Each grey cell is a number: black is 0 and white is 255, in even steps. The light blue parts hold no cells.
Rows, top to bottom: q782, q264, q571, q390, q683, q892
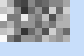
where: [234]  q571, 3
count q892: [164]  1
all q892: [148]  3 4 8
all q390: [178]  1 8 9

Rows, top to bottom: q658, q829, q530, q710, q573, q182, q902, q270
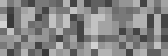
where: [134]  q573, 4
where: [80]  q270, 10
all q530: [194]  7 9 13 14
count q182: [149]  7
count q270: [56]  1
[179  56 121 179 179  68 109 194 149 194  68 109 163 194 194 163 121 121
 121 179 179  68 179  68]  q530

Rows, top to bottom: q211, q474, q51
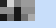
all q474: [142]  0 1 3 4
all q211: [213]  1
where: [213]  q211, 1
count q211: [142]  0
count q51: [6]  0
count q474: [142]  4
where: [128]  q211, 2

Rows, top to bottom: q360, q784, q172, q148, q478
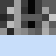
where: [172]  q478, 6
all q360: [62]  0 1 3 5
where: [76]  q148, 5
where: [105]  q478, 4

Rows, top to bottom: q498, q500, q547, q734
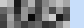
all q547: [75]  0 2 5 9
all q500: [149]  3 6 8

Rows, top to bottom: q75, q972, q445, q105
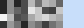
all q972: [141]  1
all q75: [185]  4 6
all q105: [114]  2 5 7

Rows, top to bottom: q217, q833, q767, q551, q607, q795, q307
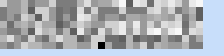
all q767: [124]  0 2 14 17 26
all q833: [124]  0 9 12 14 15 16 18 19 20 25
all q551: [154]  4 13 14 20 22
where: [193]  q607, 7
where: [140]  q795, 5

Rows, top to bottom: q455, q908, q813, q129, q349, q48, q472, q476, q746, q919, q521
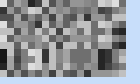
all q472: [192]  0 1 3 7 9 10 12
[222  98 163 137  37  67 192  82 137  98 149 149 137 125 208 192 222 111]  q455
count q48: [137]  4
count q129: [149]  4
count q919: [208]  1
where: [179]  q521, 8

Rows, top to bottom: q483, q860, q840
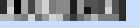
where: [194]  q840, 8
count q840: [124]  4

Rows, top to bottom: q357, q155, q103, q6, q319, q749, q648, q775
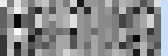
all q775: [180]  5 10 16 20
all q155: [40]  5 10 12 19 21
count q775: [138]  6

